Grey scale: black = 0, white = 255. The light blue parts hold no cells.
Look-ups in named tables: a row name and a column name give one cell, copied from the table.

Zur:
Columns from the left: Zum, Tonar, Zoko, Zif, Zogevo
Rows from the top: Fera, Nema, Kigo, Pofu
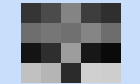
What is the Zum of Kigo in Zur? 20
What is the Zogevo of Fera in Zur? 47
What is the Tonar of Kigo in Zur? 46
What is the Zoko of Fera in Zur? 132
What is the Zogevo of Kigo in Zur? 10
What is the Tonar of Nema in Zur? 118
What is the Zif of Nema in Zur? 133

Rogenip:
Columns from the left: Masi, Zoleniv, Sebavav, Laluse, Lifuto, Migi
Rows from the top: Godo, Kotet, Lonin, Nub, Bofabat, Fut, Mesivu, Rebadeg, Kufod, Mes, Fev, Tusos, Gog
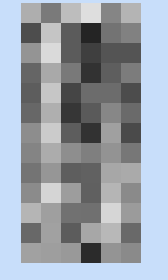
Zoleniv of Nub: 169
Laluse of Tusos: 167
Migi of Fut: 106
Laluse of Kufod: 97
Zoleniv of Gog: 158
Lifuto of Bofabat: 108
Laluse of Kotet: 36

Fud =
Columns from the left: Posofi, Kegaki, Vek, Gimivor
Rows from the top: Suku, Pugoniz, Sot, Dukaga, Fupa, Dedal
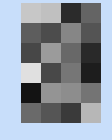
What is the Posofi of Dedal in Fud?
106
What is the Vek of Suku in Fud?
43
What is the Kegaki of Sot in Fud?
155
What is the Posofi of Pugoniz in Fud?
93
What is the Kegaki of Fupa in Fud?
148
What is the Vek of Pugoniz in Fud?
134
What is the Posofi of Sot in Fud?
71
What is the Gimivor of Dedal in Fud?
183
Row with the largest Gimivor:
Dedal

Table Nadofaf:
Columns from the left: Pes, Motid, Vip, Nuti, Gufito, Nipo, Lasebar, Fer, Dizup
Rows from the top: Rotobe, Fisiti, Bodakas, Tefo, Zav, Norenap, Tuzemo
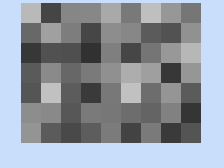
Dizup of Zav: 91
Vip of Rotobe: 134
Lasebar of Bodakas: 117
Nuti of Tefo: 122
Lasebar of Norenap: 100
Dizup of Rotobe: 118
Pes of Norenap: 141
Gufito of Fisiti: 141
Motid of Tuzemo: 91
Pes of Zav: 85
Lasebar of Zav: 109
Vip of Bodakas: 79
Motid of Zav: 193
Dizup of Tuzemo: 84
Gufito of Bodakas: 127
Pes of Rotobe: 185
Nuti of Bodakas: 49
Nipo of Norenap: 109
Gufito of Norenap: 119
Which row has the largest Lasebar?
Rotobe

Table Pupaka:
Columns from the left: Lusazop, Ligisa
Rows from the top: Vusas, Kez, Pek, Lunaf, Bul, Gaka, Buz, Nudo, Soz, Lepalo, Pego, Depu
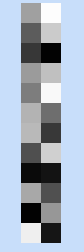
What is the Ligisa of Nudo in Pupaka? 208
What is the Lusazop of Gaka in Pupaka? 179
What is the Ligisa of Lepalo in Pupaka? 80
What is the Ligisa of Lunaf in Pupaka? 192
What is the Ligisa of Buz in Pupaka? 56
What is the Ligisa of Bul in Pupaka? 249
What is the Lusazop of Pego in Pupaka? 2
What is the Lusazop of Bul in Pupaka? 125
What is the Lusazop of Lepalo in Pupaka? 168
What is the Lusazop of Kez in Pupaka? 92
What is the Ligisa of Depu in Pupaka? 21
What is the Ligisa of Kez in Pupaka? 203
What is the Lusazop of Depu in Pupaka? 239

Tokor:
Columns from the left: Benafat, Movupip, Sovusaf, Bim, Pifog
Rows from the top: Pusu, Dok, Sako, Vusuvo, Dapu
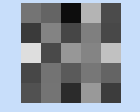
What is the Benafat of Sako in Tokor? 222
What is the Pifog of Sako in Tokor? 193
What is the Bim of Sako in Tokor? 132
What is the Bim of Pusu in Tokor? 180
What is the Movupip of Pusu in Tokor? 100
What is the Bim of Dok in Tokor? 127
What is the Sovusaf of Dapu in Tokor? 43
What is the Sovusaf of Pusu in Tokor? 13
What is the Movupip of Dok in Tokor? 131
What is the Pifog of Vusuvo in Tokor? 100
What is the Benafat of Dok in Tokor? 58
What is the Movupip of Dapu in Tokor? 116
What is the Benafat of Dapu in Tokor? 81
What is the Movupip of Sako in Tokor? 73
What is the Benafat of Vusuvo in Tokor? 71
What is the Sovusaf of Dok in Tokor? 70
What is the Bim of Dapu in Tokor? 153
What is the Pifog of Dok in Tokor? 72
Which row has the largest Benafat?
Sako

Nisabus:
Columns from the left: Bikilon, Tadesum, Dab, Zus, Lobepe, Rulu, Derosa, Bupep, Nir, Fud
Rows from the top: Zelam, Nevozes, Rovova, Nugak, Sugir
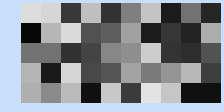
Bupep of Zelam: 27
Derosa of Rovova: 205
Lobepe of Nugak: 84
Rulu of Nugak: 163
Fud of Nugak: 62
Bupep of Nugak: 149
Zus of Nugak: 72
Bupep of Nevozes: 54
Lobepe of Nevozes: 94
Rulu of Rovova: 142
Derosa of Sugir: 227
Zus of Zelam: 191
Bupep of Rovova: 51
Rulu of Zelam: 127
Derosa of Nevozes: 28
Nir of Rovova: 45
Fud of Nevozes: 173
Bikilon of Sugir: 175
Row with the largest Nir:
Nugak

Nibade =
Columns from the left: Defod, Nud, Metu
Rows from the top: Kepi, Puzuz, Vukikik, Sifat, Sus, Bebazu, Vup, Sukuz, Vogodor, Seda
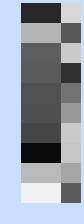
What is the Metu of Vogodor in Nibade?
165
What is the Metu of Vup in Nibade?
202
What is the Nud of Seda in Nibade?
241
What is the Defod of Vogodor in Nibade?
185
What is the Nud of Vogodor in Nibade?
185
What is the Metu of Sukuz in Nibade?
198
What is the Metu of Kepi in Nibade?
215
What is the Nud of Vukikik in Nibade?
93
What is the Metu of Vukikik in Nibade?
202
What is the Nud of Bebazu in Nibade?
79
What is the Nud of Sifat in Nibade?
90
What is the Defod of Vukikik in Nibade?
93
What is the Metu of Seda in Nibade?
91
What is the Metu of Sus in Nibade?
114
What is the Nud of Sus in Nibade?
80
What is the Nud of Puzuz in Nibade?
180
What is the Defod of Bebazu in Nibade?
79
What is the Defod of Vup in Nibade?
69
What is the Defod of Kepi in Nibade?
39
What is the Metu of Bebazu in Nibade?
152
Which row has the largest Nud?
Seda

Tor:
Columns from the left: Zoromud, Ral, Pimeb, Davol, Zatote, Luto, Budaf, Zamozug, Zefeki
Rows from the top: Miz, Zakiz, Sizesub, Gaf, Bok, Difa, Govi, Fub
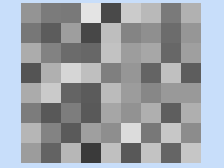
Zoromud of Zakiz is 119
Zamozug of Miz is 122
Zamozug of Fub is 101
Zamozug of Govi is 199
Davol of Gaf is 191
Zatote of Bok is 187

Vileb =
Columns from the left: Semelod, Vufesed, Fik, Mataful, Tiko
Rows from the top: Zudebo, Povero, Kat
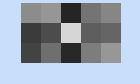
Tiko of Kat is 151
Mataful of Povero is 94
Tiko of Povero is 101
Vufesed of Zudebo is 150
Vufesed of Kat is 111
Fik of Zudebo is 37
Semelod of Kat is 67
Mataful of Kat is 125
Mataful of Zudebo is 116
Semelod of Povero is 59
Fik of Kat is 40
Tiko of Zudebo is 134
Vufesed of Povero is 76
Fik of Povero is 214
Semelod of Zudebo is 140

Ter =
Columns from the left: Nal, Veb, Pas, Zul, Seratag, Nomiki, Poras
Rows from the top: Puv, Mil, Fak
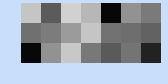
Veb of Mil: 124
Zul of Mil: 197
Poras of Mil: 98
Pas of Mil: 155
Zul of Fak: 120
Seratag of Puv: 7
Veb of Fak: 146
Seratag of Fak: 90
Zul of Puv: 183
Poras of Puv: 122
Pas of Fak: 200
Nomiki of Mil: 110
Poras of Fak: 34
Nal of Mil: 112

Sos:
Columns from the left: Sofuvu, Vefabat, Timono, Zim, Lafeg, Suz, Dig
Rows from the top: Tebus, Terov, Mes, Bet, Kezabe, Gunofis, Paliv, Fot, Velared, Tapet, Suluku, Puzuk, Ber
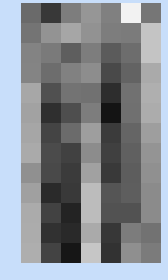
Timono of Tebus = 125
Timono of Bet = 129
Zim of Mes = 125
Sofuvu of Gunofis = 162
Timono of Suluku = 35
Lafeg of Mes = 91
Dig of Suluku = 139
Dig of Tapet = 139
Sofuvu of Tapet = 160

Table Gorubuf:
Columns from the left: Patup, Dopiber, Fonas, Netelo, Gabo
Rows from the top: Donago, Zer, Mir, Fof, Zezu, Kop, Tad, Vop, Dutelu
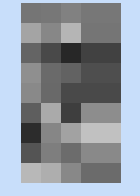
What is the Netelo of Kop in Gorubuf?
141
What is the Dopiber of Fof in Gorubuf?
106
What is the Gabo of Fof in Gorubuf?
78
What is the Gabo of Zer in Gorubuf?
117
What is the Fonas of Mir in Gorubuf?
39
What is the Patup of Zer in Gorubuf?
164
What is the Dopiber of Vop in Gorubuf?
126
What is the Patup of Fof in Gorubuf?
143
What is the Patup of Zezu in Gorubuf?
137
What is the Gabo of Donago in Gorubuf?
119
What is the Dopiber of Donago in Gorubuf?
119
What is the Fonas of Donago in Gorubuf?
129
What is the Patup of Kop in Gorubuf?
94
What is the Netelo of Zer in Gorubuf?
117
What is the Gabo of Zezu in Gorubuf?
73
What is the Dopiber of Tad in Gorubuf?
134

